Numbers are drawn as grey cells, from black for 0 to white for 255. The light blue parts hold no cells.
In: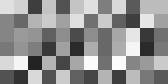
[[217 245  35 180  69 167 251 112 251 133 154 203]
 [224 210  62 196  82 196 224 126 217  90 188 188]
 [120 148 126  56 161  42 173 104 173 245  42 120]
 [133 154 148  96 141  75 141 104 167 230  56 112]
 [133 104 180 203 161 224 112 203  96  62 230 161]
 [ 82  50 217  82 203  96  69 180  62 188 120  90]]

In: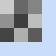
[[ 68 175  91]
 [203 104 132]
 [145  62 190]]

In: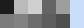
[[124 130 109  94  78]
 [ 28 186 208 101 158]]

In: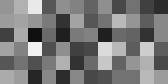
[[ 64 171  16 106  31 122 130  31 106  99  50 136]
 [171 156  38 136  44 136  72  80 114 114 185 156]
 [ 86 114  80 122 177  50 106 199  99 149 177  72]
 [156 163 149 122  50 163  86 114 185 149  93 136]
 [149 177 233  86 143 130  99 143  72 114  64  44]
 [163 130 240  80 143  64  72 219 185  93 205  93]]

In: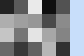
[[105  56  97 182  49]
 [174 159 151  74 139]
 [197 118 228 167 132]
 [ 35  90 234  15  82]]

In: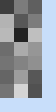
[[116 212  81]
 [101 157  87]
 [ 62 124  95]
 [179  87 124]
 [116 131 144]
 [109 171 150]
 [185  34 191]]

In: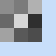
[[104 214  47]
 [162  89  76]
 [141 123 177]]

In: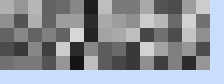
[[ 99 135  99 128  99 216  36 163 169 190  70 113  76 196 143]
 [113 121 121  84 150  21 190  92  70  57 143  63 128  43 150]
 [ 76  57 135  63 204  43 135  92 106  57 210 163 128 150  76]
 [143  84 176  99 157 157  43 169 157 143 204 183 106 210 113]
 [176 150 183  99 106 135  29 190 121 121 169  84  76 157 204]]
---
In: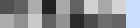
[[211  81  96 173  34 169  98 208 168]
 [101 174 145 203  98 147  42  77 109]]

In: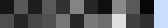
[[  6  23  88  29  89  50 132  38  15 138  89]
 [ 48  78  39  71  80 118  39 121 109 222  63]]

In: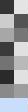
[[228  52]
 [ 83 205]
 [118 167]
 [224  58]
 [185 115]
 [225  42]
 [157 137]]

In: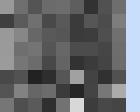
[[110 153 111  84 107 109  94  50  81]
 [125  63  91 112  73  89  59  86  76]
 [112 153 135 103  89  86  59  61  79]
 [109 154 111 116  85 103  76  76  70]
 [108 155 118 108  72 100  50  59  68]
 [ 81  73  82  34  46  86 161  67  49]
 [171  84 130 102 108  59  37  68 119]
 [ 69 118  79  90  47 114 216  60  72]]

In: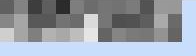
[[152  96 131  61  94  43 126 108 117 114 123  83 153]
 [106 134 166  88  87 115 107 218 118  80  82  94 170]
 [100 207 165 127 178 168 189 229 100 133 122 119 147]]

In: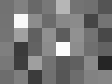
[[ 84 114 129 104 120 182 115 112]
 [116 115 248 140 107 136 139  69]
 [ 72 116 161  96 144  92 145 115]
 [ 98 127  59  99 140 252 141 111]
 [ 37 120  62 159 114  88  96 138]
 [133 109 126  59 113  86 109 130]]
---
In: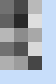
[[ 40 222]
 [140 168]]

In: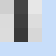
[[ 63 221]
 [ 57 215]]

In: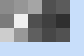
[[239  79]
 [152  95]]

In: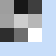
[[206 183]
 [110 255]]

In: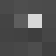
[[ 94 216]
 [ 66  62]]

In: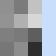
[[176 215]
 [122  94]]

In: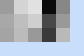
[[190 207]
 [187 153]]

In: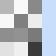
[[128 237]
 [146 122]]
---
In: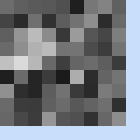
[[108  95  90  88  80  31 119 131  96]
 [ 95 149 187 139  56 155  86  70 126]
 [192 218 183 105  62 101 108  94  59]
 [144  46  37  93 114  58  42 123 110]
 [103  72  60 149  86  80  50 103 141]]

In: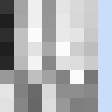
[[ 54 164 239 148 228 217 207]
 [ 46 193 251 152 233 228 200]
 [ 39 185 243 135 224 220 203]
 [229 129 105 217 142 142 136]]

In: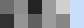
[[109 141  35 155 207]]

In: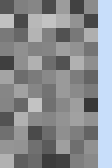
[[ 86 128 134  76 156  65 139]
 [121 103 180 129  81 120 175]
 [ 63 143 177 109  82 177 142]
 [134 162 134 115 154 138 122]
 [ 82 177 139 134 147 161 146]
 [149 147 112  91 159 111 145]]

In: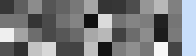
[[ 55  95 140  85  99 120 166  52  54  77 150 184 128]
 [239 163 109  73  87 106 168 184  66 108 141  28 122]]

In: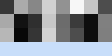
[[ 55 171 135 209 146 247 197  77]
 [183   8  53 210 110  77  14 127]]

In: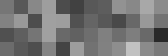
[[118  88 136 158  76  65  88  93 146 136 168 139]
 [ 80  95 117 160 105  97 110 128 110 126 105  41]]

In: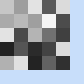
[[198 158 227  89 219]
 [227  74 180 113  64]
 [177 224  35  98  48]]
